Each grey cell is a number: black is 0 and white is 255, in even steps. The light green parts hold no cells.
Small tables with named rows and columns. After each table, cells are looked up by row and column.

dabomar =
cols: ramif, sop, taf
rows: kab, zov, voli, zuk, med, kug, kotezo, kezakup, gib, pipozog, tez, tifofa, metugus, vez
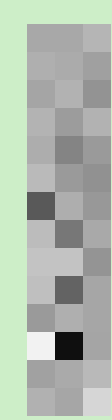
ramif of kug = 186
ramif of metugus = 161
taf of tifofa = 165
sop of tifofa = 15
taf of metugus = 185
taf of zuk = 178
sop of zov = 171
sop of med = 132
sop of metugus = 170
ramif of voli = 165

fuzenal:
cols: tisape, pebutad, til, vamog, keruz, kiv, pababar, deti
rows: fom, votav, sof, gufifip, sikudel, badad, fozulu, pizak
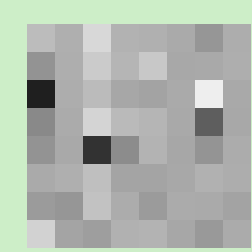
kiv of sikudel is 167
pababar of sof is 238
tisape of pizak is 210
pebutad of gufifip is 171
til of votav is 203
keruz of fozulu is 155
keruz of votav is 200
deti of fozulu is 163
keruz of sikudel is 179
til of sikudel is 50
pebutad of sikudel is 169
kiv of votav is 168
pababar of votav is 169
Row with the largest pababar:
sof

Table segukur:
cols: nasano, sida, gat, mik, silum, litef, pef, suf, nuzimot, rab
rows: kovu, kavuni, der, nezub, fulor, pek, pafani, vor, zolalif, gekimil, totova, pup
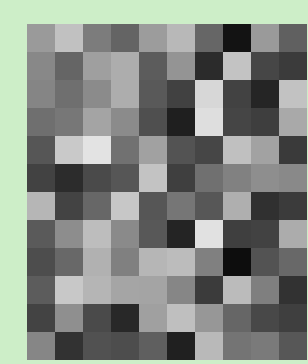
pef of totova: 151
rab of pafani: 59
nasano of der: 133
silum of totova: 160
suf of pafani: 175
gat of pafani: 103
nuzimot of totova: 72
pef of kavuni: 43
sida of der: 111
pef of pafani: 87
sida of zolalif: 104
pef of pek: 112
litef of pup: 32
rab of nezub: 169
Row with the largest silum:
pek

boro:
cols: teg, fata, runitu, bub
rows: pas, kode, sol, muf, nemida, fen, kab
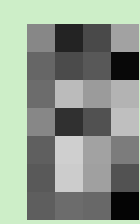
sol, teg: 108
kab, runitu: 104
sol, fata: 187
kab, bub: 4
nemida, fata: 207
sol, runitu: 155
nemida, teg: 95
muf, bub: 191
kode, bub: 8
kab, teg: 94
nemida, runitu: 162
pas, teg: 135
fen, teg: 89
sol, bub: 179
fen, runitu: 160
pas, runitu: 73
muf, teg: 135
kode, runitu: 88
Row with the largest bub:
muf

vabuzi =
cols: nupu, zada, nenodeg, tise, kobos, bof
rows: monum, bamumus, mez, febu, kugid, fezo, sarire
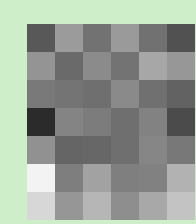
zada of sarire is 150
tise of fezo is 127
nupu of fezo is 243
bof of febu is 75
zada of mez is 116
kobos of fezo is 129
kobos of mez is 112
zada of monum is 155
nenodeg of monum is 114
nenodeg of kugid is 103
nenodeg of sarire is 182
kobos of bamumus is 167
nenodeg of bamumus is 139
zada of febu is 132
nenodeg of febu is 124
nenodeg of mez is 111
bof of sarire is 195
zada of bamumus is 106
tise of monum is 154

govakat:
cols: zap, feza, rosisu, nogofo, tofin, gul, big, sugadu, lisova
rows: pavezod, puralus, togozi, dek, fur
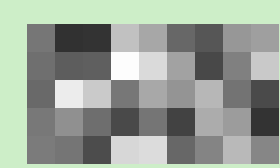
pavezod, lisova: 159
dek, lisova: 51
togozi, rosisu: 202
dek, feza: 144
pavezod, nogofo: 193
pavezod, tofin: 167
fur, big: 132
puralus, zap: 111
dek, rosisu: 110
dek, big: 172
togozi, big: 183
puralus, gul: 162
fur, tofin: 220
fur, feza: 117

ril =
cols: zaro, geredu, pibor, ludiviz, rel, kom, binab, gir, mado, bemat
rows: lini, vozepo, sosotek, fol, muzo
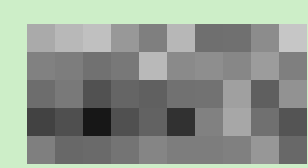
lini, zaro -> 170
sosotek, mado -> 95
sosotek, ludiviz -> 101
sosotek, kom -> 113
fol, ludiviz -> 80
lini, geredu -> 184
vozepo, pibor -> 113
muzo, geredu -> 104
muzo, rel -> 133
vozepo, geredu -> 125
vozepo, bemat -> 127
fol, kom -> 49
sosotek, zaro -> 109
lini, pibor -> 192
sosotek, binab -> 114
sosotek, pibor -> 81
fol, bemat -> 84

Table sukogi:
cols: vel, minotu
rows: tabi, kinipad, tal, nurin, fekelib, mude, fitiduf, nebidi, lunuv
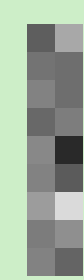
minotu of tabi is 168
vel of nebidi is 124
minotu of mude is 91
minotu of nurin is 125
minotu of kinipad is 110
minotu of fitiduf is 218
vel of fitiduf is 156
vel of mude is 130

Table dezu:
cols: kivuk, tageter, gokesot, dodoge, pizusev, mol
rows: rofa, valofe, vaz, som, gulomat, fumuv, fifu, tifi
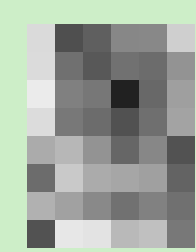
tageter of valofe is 112
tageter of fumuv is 201
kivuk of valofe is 219
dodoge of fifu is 113
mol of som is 163
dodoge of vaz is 33
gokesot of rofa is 95
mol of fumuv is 99
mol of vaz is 159
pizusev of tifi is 192
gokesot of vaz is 119

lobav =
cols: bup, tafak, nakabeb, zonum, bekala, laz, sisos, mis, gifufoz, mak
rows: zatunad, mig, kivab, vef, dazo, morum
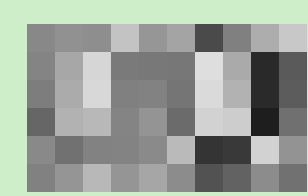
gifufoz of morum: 140
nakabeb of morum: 184
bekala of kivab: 130
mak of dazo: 147
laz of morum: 140
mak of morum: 113
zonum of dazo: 131
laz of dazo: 186
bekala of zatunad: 150
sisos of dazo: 52
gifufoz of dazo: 210

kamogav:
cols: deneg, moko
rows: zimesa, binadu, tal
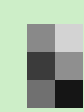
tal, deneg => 112
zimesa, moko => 211
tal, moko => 21
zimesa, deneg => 137
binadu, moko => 143
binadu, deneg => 59
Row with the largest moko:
zimesa

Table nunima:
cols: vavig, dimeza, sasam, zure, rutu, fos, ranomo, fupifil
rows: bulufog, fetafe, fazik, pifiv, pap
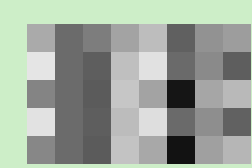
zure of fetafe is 191
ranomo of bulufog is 146
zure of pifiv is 188
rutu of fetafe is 225
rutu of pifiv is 222
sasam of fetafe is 94
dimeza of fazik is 107

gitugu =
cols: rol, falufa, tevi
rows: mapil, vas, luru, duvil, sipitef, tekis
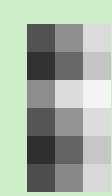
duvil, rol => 85
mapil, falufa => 143
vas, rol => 50
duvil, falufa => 147
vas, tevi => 197
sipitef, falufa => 99
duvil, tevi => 220
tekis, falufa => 136
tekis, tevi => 216
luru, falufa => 220
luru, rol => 141
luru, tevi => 244
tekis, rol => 77
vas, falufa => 104

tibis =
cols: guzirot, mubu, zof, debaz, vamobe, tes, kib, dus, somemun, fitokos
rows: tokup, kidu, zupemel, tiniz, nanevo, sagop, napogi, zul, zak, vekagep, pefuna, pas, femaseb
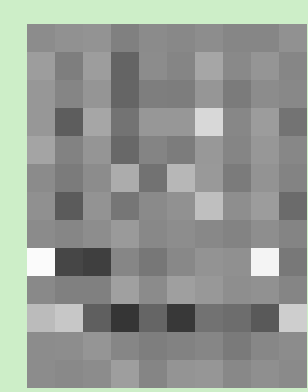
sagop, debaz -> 172
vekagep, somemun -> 145
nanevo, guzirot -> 164
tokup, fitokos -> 145
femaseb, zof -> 140
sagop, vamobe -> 114

